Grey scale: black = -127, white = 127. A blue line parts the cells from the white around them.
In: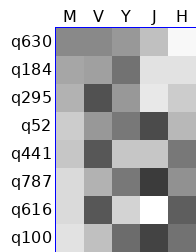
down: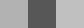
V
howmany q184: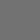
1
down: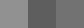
H
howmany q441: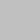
0
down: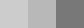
H
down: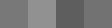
H

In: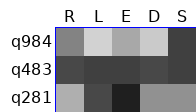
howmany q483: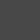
2
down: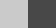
D
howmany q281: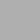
1
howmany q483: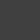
3
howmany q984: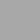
1
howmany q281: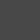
1

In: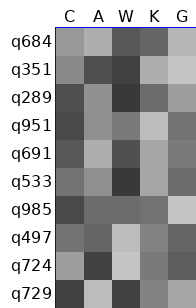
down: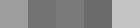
G
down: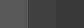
W

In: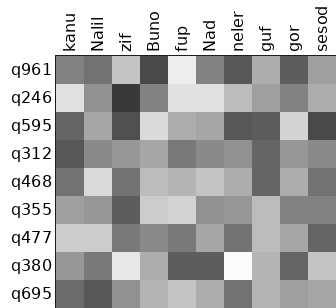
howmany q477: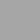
2
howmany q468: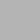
1
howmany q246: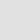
3

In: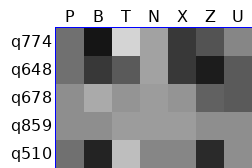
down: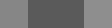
U
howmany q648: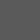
2
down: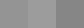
X
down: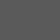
U
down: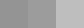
T
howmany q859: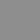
4
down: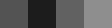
Z

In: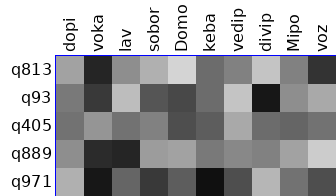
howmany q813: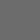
1
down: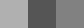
sobor
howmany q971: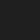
0

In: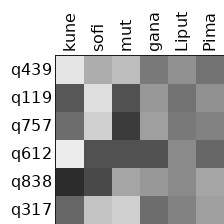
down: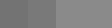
Liput
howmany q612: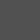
3
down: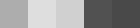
sofi
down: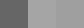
Pima
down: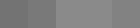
Liput

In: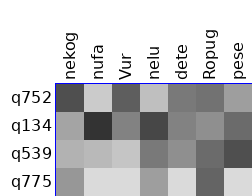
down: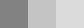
Vur
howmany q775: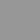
1
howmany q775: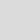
4

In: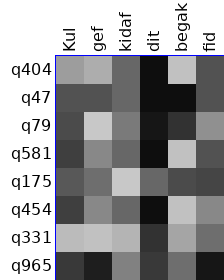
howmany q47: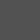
3
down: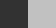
begak
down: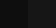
dit
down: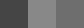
fid
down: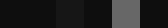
dit

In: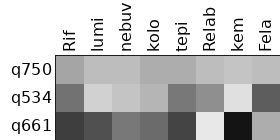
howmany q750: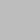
4
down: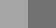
Rif

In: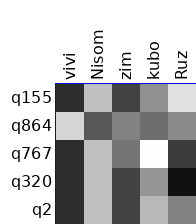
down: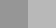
kubo
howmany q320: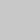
0
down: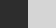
vivi

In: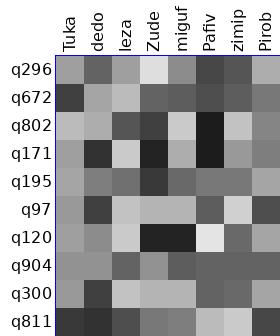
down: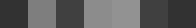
dedo
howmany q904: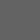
4
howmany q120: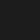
0
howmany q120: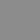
1

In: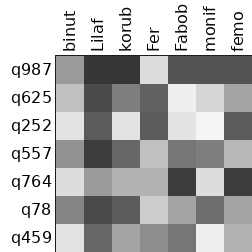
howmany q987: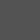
3
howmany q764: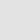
0
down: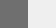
monif
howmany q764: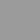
1
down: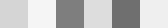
monif
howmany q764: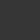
0
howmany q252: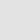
3

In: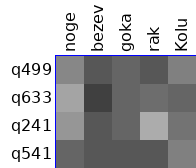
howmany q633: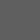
0
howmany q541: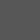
3
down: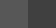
bezev
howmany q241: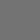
1
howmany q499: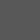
2
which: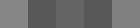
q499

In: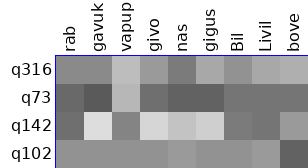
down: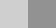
gigus
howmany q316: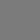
1
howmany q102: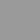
2
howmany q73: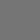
3
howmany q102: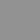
6
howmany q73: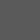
1

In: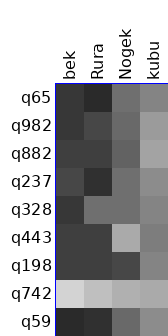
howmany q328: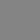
1
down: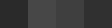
Rura
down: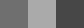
Nogek
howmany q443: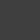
2

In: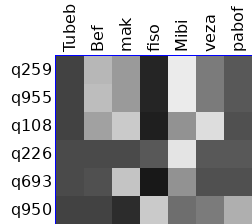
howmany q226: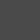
3
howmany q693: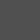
3

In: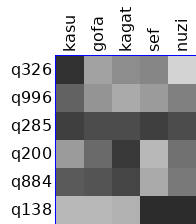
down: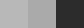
sef
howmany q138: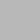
2
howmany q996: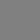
1
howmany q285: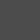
3

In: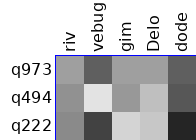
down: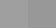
gim
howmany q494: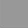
1
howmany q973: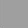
3
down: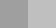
Delo
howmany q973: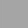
0

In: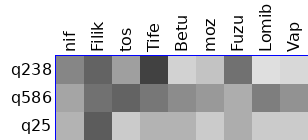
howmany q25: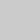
4
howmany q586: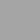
1
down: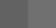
Filik
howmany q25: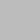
0

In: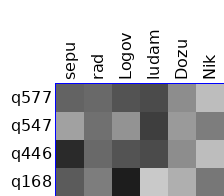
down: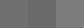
rad
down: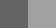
sepu
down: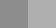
Dozu

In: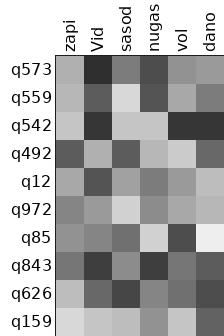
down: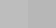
dano
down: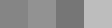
zapi
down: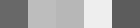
dano
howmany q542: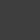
0
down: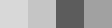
sasod

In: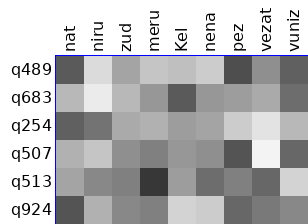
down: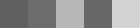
vuniz
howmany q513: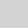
1
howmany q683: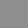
0
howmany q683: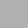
0

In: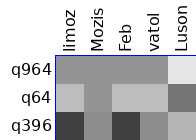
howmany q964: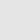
1
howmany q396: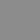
2
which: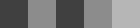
q396
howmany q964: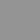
4
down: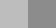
vatol
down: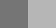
Luson
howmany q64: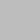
3

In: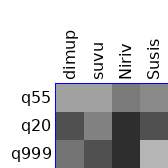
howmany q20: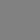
1
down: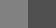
suvu
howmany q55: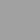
2
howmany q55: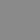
1

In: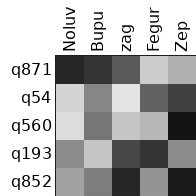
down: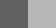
Fegur
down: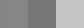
Bupu

